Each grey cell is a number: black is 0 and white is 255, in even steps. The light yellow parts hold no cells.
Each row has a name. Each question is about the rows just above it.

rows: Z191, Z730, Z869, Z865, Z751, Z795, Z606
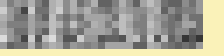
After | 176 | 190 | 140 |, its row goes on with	| 176 | 113 | 140 | 176 |  98 |  98 | 127 | 176 | 140 |  98 | 164 | 190 | 164 | 113 |  98 |  98 | 140 | 113 | 152 |
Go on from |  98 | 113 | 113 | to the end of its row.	| 176 | 113 | 152 | 176 | 164 | 113 | 152 | 140 | 127 | 140 | 113 | 164 | 164 | 164 | 164 |  98 |  98 | 176 | 164 | 127 | 113 |  98 | 113 |  98 | 152 |
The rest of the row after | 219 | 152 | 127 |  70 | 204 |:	|  85 | 190 | 219 | 152 |  85 |  85 | 204 | 152 | 152 |  85 |  98 |  98 |  85 | 176 | 190 | 113 | 204 |  85 | 190 |  98 | 127 |  54 |  85 |  54 |
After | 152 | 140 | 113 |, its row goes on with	|  98 | 152 | 113 | 113 |
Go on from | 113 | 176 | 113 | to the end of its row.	| 152 | 176 | 164 | 113 | 152 | 140 | 127 | 140 | 113 | 164 | 164 | 164 | 164 |  98 |  98 | 176 | 164 | 127 | 113 |  98 | 113 |  98 | 152 |

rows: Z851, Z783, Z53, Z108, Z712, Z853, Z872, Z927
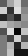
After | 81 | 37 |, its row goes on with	| 152 |
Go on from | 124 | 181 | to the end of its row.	|  37 | 181 |

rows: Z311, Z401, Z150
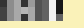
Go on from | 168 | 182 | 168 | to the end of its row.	|  82 |  98 | 241 |  23 |
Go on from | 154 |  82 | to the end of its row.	|  98 | 241 |  23 |
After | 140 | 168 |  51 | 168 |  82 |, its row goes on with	|  98 | 241 |  98 |
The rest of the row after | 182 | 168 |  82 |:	|  98 | 241 |  23 |

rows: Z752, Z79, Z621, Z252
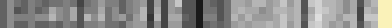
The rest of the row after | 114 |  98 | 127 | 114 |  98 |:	| 114 | 114 | 127 | 114 |  69 | 114 | 127 | 155 | 127 | 127 |  98 | 127 | 141 | 155 |  69 | 155 |  69 | 155 | 197 |  84 |  84 |  25 | 114 |  98 |  84 | 114 | 168 | 168 | 155 | 181 | 181 | 155 | 168 | 197 | 155 | 181 |  84 | 197 | 209 | 181 | 181 | 168 | 141 | 168 |  84 | 155 | 181 |
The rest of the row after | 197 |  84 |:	|  84 |  25 | 114 |  98 |  84 | 114 | 168 | 168 | 155 | 181 | 181 | 155 | 168 | 197 | 155 | 181 |  84 | 197 | 209 | 181 | 181 | 168 | 141 | 168 |  84 | 155 | 181 |
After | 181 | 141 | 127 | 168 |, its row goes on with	|  84 | 181 | 141 | 181 | 114 | 141 | 155 | 114 | 155 | 181 |  54 | 181 |  69 | 168 | 168 |  98 |  84 |  25 | 127 | 127 |  84 | 114 | 181 | 155 | 181 | 155 | 155 | 155 | 168 | 197 | 168 | 181 |  98 | 181 | 222 | 181 | 181 | 155 | 181 | 181 |  69 | 197 | 197 |
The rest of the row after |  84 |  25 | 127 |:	| 127 |  84 | 114 | 181 | 155 | 181 | 155 | 155 | 155 | 168 | 197 | 168 | 181 |  98 | 181 | 222 | 181 | 181 | 155 | 181 | 181 |  69 | 197 | 197 |

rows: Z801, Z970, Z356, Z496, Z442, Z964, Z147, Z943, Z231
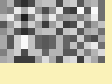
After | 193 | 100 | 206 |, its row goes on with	| 234 | 112 |
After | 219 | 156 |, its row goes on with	| 234 | 143 | 156 | 168 | 128 | 168 | 234 | 112 |
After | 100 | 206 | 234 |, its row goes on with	| 112 |

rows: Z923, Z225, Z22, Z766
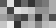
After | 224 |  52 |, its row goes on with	| 104 |  52 | 104 | 120 | 172 |
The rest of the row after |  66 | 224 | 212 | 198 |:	| 146 | 146 | 172 |

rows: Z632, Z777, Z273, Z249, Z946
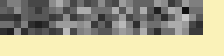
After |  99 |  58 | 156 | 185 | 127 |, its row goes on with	|  46 | 140 | 111 | 111 | 140 | 172 | 172 | 156 |  71 |  46 |
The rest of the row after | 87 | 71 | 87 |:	|  58 |  71 | 185 |  71 | 127 | 140 | 111 |  87 |  87 | 127 | 156 | 140 |  99 | 172 |  87 |  46 | 111 | 111 | 172 | 140 |  58 |  58 |
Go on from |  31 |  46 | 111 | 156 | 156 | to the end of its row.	| 156 | 140 | 156 |  58 |  99 |  58 | 156 | 185 | 127 |  46 | 140 | 111 | 111 | 140 | 172 | 172 | 156 |  71 |  46 |
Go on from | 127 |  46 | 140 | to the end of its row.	| 111 | 111 | 140 | 172 | 172 | 156 |  71 |  46 |
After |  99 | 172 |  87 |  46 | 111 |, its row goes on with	| 111 | 172 | 140 |  58 |  58 |
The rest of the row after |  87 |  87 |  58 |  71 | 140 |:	|  58 |  87 | 111 | 127 |  46 |  87 |  99 | 156 |  71 |  99 | 111 |  71 |  99 |  46 |  99 | 156 | 197 | 140 |  87 |

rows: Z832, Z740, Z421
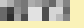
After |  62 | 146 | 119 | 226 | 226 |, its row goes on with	|  78 | 213 | 213 | 105 |
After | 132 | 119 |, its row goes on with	| 172 | 160 | 132 | 105 | 185 | 132 |

